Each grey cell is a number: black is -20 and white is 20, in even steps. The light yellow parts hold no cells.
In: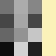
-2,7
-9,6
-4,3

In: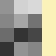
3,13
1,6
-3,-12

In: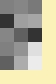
0,1
-12,5
1,-5

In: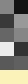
1,-17
-11,4
-4,1

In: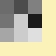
-3,-8
-2,12
6,12

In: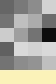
-4,-1
-2,10
12,5
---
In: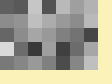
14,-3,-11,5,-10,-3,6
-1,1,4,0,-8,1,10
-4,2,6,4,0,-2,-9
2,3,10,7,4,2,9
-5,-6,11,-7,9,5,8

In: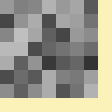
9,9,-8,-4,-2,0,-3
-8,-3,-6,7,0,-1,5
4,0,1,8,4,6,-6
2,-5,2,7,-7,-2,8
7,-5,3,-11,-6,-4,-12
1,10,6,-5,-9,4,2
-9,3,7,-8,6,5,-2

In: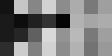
-16,-18,-15,-12,-19,8,6,7
-16,-14,-5,14,3,9,-1,5
-13,12,0,13,2,8,-2,4
-17,11,1,13,2,7,-1,5

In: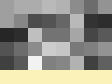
5,1,-8,-7,-4,9,-12,-13
-7,-3,2,12,11,-1,0,3
5,7,7,9,8,2,-3,3
-14,-13,10,-2,-2,6,-9,-6
-10,-6,18,0,1,8,-10,-5

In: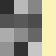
-7,-6,-8
7,2,-4
-13,9,1
3,-12,11

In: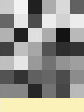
12,18,-15,7,14,-5
1,1,-14,-2,-9,9
-4,16,-8,17,13,17
-7,-12,-5,-4,-8,2
10,16,4,-2,3,5
-10,10,6,-7,-13,-12
8,-15,15,7,-17,9
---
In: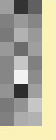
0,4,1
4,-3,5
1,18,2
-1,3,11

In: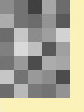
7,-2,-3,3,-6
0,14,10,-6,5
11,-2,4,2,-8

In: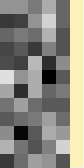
-11,-10,3,13,-4
-9,-6,-11,0,-7
15,3,7,-20,-6
-2,5,-3,-6,-6
2,-19,-6,7,4
-11,-3,5,3,-7

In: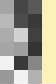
9,-8,-11
6,5,-12
4,18,8

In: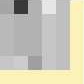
9,8,8,11,10
9,8,8,11,10

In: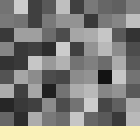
-1,-2,-10,-1,3,3,-11,-1,1,10
1,-11,-10,-13,12,-10,3,9,2,-8
-7,6,2,-8,-9,2,3,-17,11,-2
-14,-11,-10,2,-8,-2,12,-9,-5,7

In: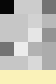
11,11,13,9
-2,17,8,7
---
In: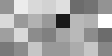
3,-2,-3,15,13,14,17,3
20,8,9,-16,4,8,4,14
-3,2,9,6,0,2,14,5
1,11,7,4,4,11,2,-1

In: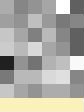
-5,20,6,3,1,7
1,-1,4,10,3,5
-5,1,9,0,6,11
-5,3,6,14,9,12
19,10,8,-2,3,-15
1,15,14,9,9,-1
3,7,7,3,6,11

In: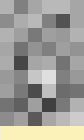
6,9,9,6,0,8
6,-7,0,9,7,2
8,4,5,-1,5,8
3,5,0,3,-2,6
6,-2,7,6,-9,7
4,0,15,11,1,4
-2,-3,10,-8,-1,5
8,-1,-10,5,-5,-2
12,9,6,-6,5,2

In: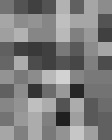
2,6,-5,8,-7,-10,-7,-2
-7,6,6,10,1,3,2,6
-10,4,0,9,1,1,8,5
6,2,-6,-1,-10,-11,-10,-5
-8,0,-9,-7,-10,-8,7,-4
-1,-1,1,13,9,2,-1,3
-2,-2,-14,4,-3,-12,2,-5
-3,-6,7,-7,7,10,3,1
-5,-6,5,-15,0,7,4,-2
-5,5,11,3,-1,7,0,6

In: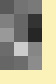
-1,-2,-6
-12,-4,0
-14,-4,4
1,12,-3
2,-3,-4

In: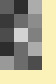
7,-13,-5
2,-3,-11
0,13,-8
7,-3,-13
-8,-3,4

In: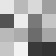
5,14,9,16
11,-1,17,-7
6,-3,7,9
-12,-11,18,11
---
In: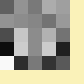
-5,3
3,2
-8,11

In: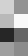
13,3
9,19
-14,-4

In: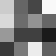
12,-4
14,-3
4,-10

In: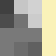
-10,11
-8,-2
-1,-1

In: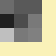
-3,-6
-15,-8
10,-1

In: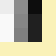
17,2
19,1
19,0
